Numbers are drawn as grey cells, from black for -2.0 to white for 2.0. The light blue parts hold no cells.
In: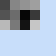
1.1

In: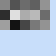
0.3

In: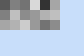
0.2

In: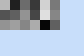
-0.5

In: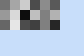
-1.4

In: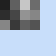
-0.7

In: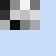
0.6

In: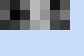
-1.1

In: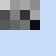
-1.8
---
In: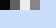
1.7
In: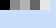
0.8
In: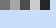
-0.8
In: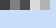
-0.8
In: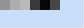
0.9
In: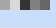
-1.2
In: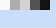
1.3
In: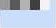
0.8
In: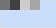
1.2
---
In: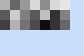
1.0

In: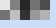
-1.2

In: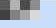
0.0

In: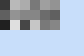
0.1

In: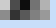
-0.6

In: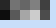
0.6

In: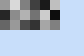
-0.2

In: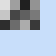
-0.9

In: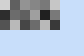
0.5
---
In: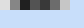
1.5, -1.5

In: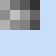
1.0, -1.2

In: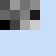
1.2, -2.0

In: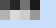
1.4, -1.6

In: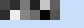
1.7, -1.9

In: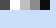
2.0, -1.8
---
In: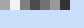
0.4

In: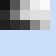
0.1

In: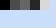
-1.4

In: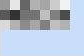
1.0

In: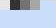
-0.2

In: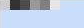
0.0

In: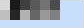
0.4

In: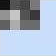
-0.3

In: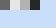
0.8
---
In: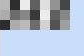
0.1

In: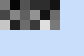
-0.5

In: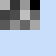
1.0

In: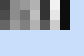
-0.2

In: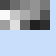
0.7

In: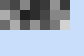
-1.5

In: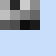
0.0

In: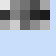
-0.6
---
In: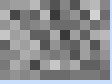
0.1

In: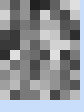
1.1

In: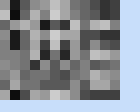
0.6

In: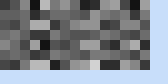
-0.9

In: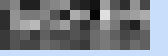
-1.1
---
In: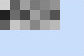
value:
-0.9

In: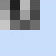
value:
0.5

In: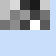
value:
0.4

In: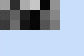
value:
-1.5

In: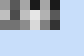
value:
1.0

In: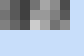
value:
-1.0

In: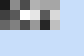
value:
2.0

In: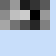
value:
1.2

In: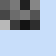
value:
-0.1

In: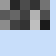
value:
-1.0
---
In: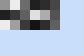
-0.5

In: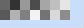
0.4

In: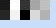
-1.2

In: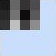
-1.8

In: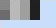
0.5

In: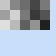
-0.1
